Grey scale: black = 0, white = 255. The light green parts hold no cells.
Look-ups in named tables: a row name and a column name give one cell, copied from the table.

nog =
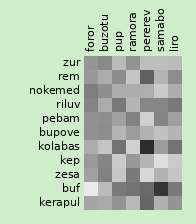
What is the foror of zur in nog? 149
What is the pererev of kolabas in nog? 44
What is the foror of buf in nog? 234
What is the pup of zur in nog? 186
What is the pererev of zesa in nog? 215
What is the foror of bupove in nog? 144
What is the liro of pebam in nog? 159

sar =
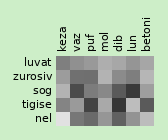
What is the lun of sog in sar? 57
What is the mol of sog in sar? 136
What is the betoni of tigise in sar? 90
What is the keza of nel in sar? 225
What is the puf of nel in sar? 106
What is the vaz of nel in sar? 119

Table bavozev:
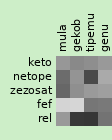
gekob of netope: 148
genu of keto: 153
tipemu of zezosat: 154
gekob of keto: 137
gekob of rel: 56
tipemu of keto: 142
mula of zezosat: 103
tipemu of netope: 74

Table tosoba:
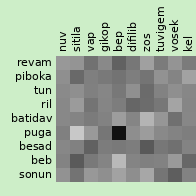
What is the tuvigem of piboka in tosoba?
146
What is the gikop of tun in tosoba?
134
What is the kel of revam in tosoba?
123
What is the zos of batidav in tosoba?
180
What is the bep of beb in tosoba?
185
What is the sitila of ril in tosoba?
155
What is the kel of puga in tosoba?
126
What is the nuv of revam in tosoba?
152
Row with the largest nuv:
revam

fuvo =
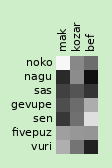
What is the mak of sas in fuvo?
65
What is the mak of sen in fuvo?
55
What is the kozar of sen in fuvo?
112
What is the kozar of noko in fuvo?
136
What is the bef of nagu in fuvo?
16
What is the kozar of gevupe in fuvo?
108
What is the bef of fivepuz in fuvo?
149
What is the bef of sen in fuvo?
223

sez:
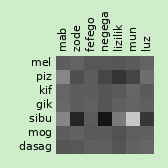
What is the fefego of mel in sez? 87
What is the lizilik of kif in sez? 89
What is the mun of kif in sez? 101
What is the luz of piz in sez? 110
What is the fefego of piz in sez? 93
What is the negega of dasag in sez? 94
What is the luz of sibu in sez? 55
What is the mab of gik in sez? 104
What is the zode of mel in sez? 99
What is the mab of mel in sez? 93
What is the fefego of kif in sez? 93
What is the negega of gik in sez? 85
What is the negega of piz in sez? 70
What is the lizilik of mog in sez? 82
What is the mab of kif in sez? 101
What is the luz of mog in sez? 96
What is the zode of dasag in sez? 87
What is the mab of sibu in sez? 133
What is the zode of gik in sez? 93
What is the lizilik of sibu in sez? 122

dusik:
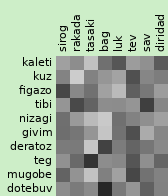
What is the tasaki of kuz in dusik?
130
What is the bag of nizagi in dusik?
201
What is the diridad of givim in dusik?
134
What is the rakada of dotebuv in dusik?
123
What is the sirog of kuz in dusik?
131
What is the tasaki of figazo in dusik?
113

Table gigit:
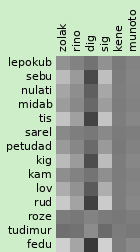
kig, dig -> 77
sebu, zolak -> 187
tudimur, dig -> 140
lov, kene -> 125
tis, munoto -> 135
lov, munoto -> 133
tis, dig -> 67
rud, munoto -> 136
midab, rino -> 137
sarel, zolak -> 137
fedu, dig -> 56
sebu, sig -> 191
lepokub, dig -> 114
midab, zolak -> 156
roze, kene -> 120
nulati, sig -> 167
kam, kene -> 124
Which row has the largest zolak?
fedu

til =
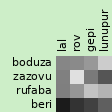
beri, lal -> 27
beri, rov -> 51
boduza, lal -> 134
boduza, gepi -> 152
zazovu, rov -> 224
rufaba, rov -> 150
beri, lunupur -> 95
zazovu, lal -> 128
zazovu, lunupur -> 85
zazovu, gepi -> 122
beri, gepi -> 65

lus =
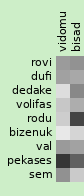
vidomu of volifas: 199
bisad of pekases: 96
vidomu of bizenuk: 232
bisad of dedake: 136
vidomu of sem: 145
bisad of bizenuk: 213
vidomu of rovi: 155
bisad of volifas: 173
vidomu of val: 154
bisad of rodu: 68
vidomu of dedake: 221
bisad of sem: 202
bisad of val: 162
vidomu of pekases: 54
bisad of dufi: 168
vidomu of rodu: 205
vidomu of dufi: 161
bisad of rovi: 146

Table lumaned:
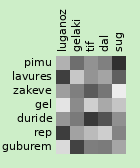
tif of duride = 57
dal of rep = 206
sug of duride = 144
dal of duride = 83
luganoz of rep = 61
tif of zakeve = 91
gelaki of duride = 122
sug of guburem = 166
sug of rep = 132
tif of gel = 207
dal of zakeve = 118
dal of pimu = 128
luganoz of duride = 150
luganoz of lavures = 63
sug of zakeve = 237
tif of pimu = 146
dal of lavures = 164

